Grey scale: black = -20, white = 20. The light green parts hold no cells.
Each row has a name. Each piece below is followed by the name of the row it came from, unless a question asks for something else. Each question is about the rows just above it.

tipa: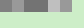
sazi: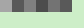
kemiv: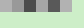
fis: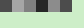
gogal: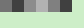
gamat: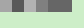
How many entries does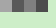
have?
4
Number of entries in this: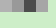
4
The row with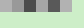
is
kemiv

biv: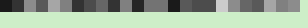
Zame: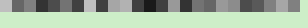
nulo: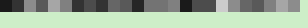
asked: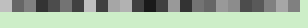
Zame
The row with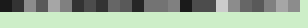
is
nulo
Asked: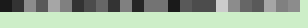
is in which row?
biv
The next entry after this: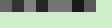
[-8]
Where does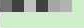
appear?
Zame

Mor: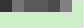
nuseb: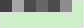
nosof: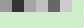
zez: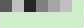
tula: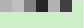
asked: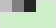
tula
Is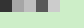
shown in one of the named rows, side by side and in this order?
no
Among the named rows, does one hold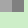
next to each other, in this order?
no
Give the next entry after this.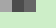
[-8]

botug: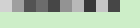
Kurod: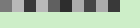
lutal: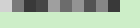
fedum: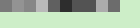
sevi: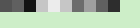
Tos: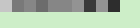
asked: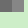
Tos
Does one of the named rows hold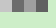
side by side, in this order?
yes
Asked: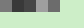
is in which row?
lutal
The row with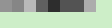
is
fedum
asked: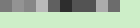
fedum
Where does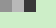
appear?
botug
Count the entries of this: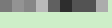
9

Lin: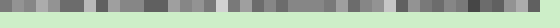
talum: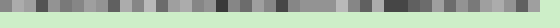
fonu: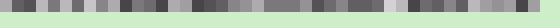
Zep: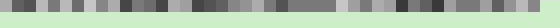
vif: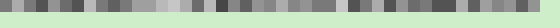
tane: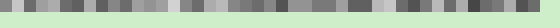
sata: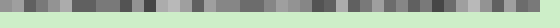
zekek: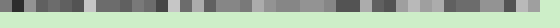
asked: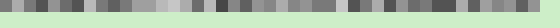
vif
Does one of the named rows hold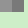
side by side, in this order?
yes
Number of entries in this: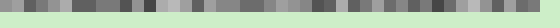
45
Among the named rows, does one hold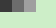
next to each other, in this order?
no

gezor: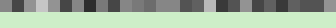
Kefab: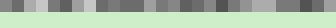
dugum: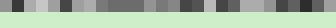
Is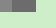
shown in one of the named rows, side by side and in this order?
no
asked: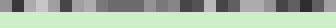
dugum
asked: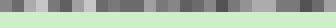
Kefab
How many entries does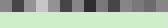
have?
14

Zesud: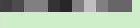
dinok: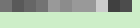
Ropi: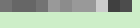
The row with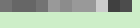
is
Ropi
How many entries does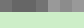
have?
7
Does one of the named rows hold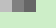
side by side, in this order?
yes
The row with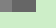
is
Zesud
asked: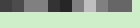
Zesud

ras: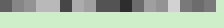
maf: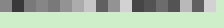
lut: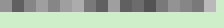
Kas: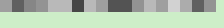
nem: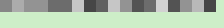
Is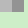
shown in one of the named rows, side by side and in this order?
no
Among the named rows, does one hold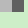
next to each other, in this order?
yes
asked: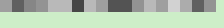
Kas
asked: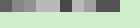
Kas
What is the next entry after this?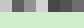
[-7]
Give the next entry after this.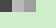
[-7]
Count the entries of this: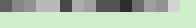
15

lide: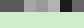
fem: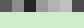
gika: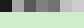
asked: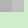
fem
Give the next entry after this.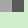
[0]

